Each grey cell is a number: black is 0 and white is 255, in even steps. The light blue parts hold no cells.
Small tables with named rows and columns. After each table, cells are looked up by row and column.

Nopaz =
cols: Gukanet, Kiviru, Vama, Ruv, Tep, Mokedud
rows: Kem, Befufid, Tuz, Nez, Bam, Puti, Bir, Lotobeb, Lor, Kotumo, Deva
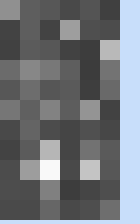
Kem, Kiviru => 94
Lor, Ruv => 73
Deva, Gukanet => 74
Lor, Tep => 196
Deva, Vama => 102
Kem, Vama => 87
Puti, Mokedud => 66
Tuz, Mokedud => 185

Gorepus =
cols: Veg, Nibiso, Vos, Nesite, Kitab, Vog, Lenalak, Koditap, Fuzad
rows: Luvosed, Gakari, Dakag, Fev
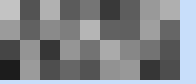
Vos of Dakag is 54
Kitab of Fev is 83
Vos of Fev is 78
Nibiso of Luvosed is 83
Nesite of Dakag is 149
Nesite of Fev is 102
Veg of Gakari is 155
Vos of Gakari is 138
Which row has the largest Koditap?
Gakari

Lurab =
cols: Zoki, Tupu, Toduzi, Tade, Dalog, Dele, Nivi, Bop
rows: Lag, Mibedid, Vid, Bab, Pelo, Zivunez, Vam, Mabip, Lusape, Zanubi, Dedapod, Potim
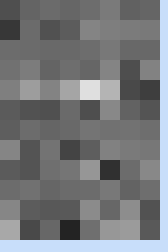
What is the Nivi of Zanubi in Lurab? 99
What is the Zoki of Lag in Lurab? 79
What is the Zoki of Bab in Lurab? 113
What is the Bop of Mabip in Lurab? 119
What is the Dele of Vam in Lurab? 113
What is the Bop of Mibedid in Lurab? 121
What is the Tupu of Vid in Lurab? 107
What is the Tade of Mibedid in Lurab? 92
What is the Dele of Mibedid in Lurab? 126
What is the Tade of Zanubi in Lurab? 107
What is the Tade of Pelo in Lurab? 165
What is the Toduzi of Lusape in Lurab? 111
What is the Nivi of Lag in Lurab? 97
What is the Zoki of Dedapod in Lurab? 134

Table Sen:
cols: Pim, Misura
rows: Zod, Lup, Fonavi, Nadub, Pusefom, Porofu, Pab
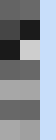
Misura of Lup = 27
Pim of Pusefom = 167
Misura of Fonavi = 206
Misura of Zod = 105
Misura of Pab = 160
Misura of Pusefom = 166
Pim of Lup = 69
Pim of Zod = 100
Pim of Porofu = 104
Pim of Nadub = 100
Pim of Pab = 168
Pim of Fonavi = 26
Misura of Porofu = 103
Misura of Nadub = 104
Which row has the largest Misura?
Fonavi

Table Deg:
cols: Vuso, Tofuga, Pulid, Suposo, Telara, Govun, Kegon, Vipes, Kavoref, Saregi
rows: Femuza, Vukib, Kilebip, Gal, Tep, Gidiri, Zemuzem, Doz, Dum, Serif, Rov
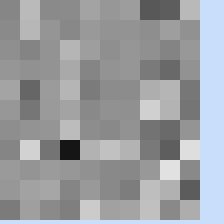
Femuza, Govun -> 151
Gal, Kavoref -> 105
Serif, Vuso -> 151
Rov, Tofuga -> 159
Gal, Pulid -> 147
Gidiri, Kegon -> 144

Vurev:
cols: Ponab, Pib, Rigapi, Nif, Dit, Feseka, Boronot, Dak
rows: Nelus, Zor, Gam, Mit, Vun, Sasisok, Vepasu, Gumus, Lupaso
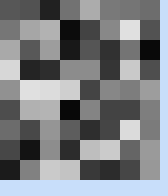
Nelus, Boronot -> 117
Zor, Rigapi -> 178
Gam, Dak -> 9
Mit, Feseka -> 53
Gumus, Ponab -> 71
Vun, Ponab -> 145
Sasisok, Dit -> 132
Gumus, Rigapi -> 141
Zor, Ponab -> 118
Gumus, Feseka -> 203
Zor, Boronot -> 224
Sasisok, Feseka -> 67
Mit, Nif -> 140
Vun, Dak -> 157
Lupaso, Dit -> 57
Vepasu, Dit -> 46
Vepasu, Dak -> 123

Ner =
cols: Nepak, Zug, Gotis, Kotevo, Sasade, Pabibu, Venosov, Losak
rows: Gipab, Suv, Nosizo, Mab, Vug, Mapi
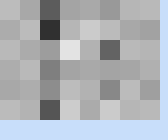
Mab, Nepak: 173
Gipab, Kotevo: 164
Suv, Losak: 162
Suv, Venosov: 168
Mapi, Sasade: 171
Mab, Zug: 185
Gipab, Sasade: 169
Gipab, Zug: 168
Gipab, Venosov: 182
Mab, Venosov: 166
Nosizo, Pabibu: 99
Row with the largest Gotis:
Nosizo

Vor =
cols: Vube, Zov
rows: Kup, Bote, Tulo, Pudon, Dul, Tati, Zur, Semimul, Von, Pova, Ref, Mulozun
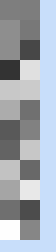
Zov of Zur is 129
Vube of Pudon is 51
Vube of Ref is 111
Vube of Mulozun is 254
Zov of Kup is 125
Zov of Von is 104
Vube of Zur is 89
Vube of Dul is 200
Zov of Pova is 232
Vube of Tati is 172
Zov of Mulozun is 134
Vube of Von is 194
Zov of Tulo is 71
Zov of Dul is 203
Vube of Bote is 142
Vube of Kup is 126
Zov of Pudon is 224
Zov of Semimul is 199
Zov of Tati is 112
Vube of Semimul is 99

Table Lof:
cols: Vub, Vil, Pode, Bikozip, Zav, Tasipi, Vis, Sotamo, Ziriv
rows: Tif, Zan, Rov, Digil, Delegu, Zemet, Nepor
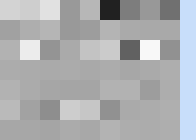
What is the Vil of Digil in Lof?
171
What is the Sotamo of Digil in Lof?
170
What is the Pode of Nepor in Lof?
165
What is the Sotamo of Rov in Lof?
248
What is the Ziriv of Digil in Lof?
174
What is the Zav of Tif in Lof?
183
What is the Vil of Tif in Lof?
206
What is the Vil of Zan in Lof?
174
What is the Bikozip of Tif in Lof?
153

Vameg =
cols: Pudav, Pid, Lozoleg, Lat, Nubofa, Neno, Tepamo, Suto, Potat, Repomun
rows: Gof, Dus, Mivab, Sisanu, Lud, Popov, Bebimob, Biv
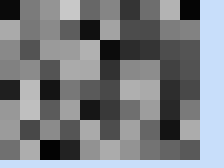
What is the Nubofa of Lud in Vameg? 90
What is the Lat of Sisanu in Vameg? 170
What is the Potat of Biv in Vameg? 100
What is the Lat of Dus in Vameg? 93
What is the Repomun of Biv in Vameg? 89
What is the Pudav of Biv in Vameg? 112
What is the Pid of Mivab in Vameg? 83
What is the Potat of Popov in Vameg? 40
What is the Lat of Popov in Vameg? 161
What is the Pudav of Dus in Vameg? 170
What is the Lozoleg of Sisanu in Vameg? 84
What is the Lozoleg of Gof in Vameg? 148
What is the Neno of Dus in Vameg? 163

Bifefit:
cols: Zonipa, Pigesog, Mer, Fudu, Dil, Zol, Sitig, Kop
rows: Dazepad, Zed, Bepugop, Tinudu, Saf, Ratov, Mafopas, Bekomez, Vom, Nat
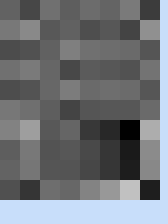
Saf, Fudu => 124
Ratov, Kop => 106
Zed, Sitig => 68
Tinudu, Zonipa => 112
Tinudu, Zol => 87
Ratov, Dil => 85
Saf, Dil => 106
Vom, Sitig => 29
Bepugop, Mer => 97
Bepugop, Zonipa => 76
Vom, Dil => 71
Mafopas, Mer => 88
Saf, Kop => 86
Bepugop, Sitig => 106
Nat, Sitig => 193

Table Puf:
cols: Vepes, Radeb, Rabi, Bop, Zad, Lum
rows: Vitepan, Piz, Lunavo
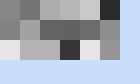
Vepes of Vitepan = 134
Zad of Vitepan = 201
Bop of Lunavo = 54
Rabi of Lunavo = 179
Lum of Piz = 142
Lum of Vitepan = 43
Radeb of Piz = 162
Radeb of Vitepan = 117
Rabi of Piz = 99
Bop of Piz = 98
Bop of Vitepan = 182
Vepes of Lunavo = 230
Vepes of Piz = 131
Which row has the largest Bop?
Vitepan

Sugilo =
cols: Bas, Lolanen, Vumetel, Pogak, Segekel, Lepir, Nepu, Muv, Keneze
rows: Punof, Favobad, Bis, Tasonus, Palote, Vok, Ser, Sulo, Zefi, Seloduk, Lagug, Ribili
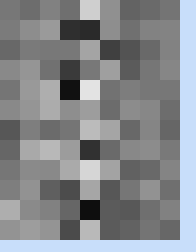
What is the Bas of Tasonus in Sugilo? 137
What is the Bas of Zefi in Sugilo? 118
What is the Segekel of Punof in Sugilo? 207
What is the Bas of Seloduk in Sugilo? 126
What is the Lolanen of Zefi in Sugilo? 138
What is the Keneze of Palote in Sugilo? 119
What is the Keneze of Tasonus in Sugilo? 134
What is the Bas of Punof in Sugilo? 119
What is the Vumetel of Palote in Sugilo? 174
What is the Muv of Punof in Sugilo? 106
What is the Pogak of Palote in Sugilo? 17
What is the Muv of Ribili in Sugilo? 116
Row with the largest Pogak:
Zefi

